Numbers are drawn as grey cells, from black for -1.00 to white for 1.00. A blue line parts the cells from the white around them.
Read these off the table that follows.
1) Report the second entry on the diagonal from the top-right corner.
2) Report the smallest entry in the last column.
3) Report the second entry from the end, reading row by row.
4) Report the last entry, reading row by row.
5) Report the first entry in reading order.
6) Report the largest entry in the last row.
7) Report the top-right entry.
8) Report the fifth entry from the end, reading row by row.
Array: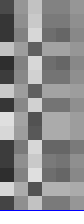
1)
-0.04
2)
-0.04
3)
-0.04
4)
0.18
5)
-0.42
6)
0.52
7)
0.18
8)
0.12

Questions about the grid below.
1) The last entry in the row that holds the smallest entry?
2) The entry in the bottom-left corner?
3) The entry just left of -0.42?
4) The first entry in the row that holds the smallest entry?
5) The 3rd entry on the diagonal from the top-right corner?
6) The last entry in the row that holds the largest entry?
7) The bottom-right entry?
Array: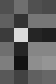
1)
0.17
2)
-0.31
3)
-0.37
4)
-0.01
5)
0.71
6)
-0.76
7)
-0.19

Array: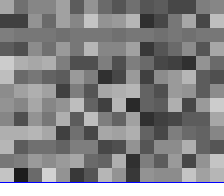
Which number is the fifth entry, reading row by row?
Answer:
0.26
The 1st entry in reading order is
0.31
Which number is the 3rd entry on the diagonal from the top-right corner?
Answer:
-0.12
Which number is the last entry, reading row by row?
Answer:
0.43
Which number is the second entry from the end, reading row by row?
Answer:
0.26
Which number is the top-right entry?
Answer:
0.05
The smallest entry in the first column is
-0.50
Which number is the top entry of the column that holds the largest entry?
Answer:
0.05
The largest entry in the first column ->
0.60
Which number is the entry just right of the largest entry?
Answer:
0.15
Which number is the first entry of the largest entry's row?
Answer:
0.54
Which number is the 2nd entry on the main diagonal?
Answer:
-0.50
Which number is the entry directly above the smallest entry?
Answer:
-0.01
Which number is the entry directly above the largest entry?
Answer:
0.10
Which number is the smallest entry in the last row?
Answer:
-0.78
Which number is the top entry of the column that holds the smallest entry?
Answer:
-0.12
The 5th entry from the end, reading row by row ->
0.10
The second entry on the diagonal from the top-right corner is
-0.44
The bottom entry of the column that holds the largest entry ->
0.65
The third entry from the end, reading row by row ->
0.54

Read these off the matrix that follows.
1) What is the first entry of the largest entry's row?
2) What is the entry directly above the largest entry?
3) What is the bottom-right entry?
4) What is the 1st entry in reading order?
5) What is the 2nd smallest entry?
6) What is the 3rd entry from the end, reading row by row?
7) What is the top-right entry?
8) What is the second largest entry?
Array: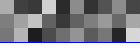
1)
-0.07
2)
0.31
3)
0.69
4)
0.36
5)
-0.71
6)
-0.07
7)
-0.45
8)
0.64

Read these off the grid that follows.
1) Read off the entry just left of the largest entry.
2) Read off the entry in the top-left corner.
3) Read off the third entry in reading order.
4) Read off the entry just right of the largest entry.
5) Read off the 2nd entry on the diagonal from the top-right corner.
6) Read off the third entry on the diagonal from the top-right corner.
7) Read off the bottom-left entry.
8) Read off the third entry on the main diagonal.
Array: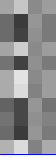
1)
0.34
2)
0.29
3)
0.08
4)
0.08
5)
0.18
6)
-0.49
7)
0.40
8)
0.13
